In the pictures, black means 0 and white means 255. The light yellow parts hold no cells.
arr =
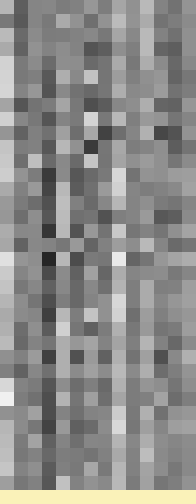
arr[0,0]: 181
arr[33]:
[197, 131, 143, 91, 128, 121, 167, 121, 182, 129, 163, 141, 120, 137]
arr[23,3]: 91
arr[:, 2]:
[133, 133, 139, 146, 139, 127, 151, 115, 120, 128, 129, 191, 124, 153, 109, 142, 137, 136, 142, 146, 135, 117, 134, 143, 131, 155, 135, 123, 113, 161, 119, 163, 130, 143, 129]
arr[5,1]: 121
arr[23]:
[176, 109, 143, 91, 208, 118, 96, 124, 176, 120, 153, 117, 123, 157]
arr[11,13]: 139
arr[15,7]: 82
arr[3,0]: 170
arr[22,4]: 183
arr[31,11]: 141
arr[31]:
[186, 123, 163, 96, 132, 111, 134, 133, 180, 135, 173, 141, 134, 140]
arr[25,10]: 160
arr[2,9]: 136
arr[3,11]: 101
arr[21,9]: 126
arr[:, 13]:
[148, 139, 144, 144, 136, 119, 125, 150, 133, 147, 116, 139, 158, 162, 133, 139, 164, 117, 173, 134, 158, 160, 151, 157, 139, 176, 148, 142, 126, 151, 162, 140, 138, 137, 146]
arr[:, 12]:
[114, 125, 113, 94, 104, 100, 114, 98, 117, 83, 93, 118, 156, 137, 117, 94, 144, 106, 164, 121, 129, 150, 143, 123, 104, 137, 126, 117, 109, 146, 158, 134, 130, 120, 126]
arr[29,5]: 112
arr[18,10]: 117
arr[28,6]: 159
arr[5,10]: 144
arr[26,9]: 138
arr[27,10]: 149
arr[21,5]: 104
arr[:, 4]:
[124, 170, 125, 141, 142, 174, 137, 165, 132, 160, 183, 137, 138, 184, 190, 187, 184, 119, 183, 139, 136, 126, 183, 208, 173, 175, 175, 141, 179, 131, 153, 132, 125, 128, 193]
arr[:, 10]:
[185, 171, 185, 185, 173, 144, 141, 174, 153, 177, 132, 155, 147, 125, 143, 154, 130, 185, 117, 139, 171, 171, 157, 153, 180, 160, 174, 149, 128, 176, 159, 173, 189, 163, 161]
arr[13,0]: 170
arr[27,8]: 177
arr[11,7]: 117
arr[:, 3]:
[135, 121, 124, 131, 107, 89, 84, 124, 85, 113, 87, 106, 58, 69, 81, 87, 53, 131, 38, 75, 97, 78, 63, 91, 117, 64, 112, 85, 78, 77, 67, 96, 104, 91, 87]
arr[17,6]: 100
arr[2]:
[186, 106, 139, 124, 125, 130, 136, 120, 166, 136, 185, 130, 113, 144]
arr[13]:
[170, 129, 153, 69, 184, 92, 112, 154, 209, 133, 125, 130, 137, 162]
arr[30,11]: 134

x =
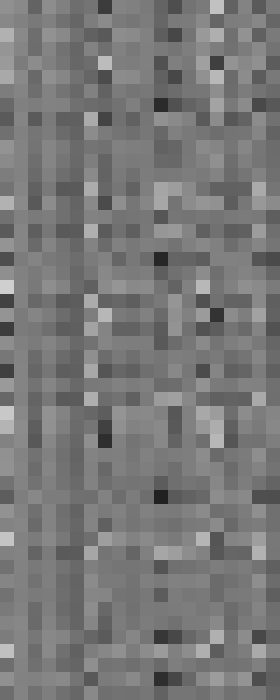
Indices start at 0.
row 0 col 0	144
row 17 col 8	129
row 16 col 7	91
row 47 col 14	113
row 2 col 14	153
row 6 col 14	119
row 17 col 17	121
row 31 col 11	136
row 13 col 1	133
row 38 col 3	136
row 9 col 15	110
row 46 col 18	170
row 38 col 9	130
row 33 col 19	115
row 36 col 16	115
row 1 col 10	124
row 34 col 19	100
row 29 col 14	168
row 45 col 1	133
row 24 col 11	89
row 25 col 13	124
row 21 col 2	104
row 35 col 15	141
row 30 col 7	65
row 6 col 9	117
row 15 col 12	118
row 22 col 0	148
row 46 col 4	112
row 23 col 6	163
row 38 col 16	132
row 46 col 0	192
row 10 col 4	122
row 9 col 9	111
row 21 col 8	103
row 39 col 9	101
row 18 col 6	123
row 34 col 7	110
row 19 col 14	140
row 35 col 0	93
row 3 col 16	113

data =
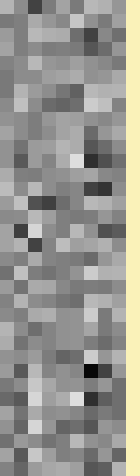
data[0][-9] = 180
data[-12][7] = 122
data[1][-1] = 160
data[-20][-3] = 184
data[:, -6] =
[124, 150, 175, 124, 150, 158, 141, 107, 150, 141, 158, 132, 141, 141, 64, 158, 141, 132, 132, 115, 167, 132, 175, 132, 132, 124, 132, 167, 158, 141, 150, 115, 158, 167]
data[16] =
[163, 63, 214, 141, 127, 184, 145, 80, 91]
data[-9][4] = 100
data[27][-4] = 147
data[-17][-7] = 66
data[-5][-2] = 122
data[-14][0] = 155
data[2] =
[155, 127, 184, 175, 172, 110, 66, 136, 111]
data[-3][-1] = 169
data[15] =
[138, 140, 184, 158, 127, 122, 125, 150, 130]
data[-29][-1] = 169
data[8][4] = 163
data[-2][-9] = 163
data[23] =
[180, 140, 110, 132, 145, 147, 165, 122, 140]
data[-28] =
[121, 179, 155, 141, 118, 97, 184, 177, 179]
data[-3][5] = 184
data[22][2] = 170
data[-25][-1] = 169
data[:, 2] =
[66, 170, 184, 140, 184, 140, 155, 140, 125, 125, 155, 155, 125, 184, 81, 184, 214, 66, 170, 125, 170, 140, 170, 110, 140, 155, 184, 199, 214, 170, 214, 140, 199, 155]
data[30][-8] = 102
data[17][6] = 165
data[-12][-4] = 147
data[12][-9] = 172
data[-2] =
[163, 89, 199, 158, 127, 134, 106, 150, 101]
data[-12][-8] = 127

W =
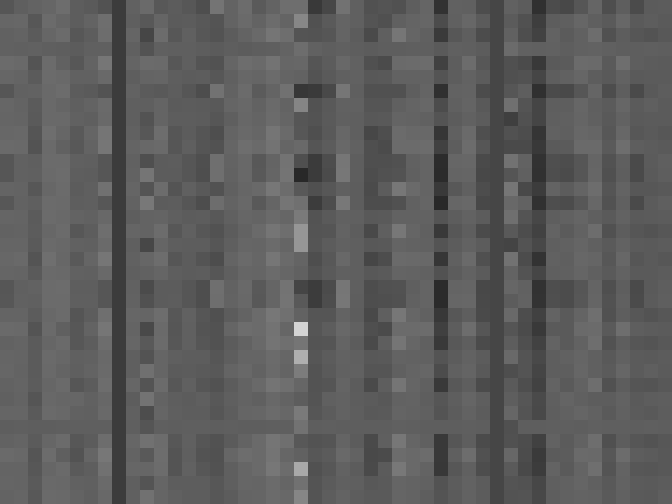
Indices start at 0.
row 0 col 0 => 86
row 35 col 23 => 93
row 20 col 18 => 89
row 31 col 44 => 93
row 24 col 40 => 90
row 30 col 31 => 94
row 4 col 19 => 115
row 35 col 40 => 97
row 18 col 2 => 84
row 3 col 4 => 94
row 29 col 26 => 89
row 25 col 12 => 95
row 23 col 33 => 109
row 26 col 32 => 96
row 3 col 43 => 96
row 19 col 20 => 102
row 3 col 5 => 92
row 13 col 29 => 106
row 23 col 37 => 75
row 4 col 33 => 108
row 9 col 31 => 54
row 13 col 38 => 60
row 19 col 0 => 101
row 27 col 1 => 100
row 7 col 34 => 89
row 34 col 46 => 90
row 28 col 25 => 93
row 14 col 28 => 81
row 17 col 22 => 85
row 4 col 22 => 85
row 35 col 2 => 88
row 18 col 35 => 70
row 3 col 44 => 94
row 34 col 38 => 71
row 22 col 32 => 87
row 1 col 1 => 103
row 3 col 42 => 98
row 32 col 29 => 105
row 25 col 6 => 97
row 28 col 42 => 93

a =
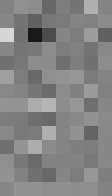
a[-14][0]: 130
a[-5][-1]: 136
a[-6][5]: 136
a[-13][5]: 132
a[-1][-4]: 142
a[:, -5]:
[102, 120, 75, 140, 139, 143, 107, 180, 106, 175, 139, 130, 105, 142]
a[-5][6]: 100
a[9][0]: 136
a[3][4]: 125
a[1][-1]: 139
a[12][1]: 130
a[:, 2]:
[141, 97, 25, 120, 140, 105, 118, 172, 111, 123, 172, 107, 112, 145]
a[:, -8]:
[130, 135, 214, 135, 113, 159, 136, 148, 124, 136, 112, 143, 146, 135]
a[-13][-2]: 130
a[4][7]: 141
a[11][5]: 130
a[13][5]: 141
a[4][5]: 126
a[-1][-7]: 146
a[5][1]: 125
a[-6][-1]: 138
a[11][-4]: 129
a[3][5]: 129
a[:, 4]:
[125, 122, 133, 125, 111, 147, 140, 141, 133, 133, 132, 129, 134, 142]
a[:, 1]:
[144, 116, 114, 117, 119, 125, 132, 147, 122, 121, 148, 120, 130, 146]
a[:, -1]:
[132, 139, 97, 136, 141, 132, 129, 135, 138, 136, 135, 136, 127, 130]
